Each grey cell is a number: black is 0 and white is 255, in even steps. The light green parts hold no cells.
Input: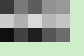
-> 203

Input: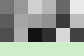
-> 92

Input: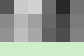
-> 138

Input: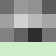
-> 160

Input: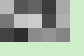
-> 119

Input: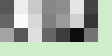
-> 101
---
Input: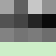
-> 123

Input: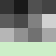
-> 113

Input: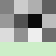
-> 238

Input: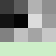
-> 164

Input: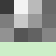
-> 98

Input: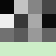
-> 153
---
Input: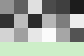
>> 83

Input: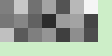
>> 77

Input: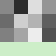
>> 81

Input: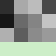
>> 154

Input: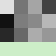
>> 151

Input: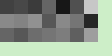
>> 158

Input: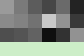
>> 146

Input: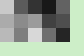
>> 37

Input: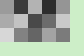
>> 123
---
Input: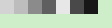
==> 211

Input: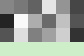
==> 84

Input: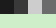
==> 27

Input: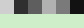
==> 207

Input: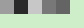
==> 157

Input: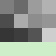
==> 53
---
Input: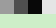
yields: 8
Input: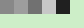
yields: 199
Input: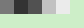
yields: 193
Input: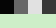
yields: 225
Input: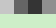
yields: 52
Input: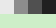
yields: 80
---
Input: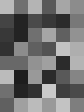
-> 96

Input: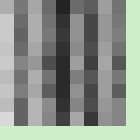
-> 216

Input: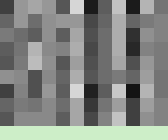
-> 86

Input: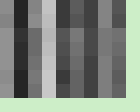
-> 146

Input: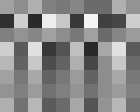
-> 175

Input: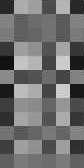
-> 96

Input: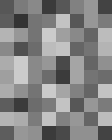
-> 93
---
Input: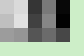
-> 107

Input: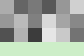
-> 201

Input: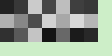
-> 27

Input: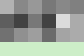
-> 164

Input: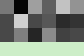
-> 65

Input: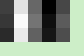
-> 22
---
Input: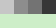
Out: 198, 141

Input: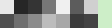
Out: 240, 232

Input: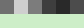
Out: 207, 124

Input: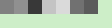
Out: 218, 196

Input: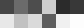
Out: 253, 240

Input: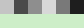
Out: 216, 196
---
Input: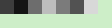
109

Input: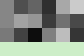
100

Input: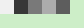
121

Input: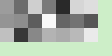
207

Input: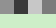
199

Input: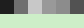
200

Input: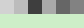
62
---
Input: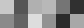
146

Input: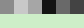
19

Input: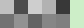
99

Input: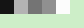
116

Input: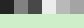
236

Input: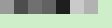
30
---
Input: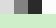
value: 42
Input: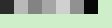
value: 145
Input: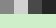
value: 73
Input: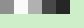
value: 72
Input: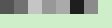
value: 30
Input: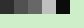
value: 191
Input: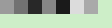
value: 220
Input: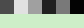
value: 121
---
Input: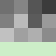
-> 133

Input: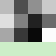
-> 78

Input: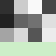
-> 204

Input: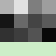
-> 225

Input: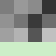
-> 153

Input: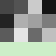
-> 83

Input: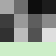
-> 109

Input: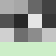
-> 167
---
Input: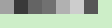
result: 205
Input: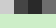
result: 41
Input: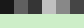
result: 136
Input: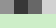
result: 103
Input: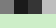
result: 53
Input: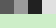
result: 33
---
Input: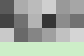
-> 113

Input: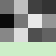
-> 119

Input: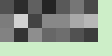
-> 209

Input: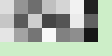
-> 90

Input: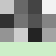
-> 116

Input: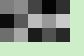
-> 89

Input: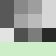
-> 165

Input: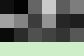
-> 132

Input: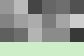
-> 159
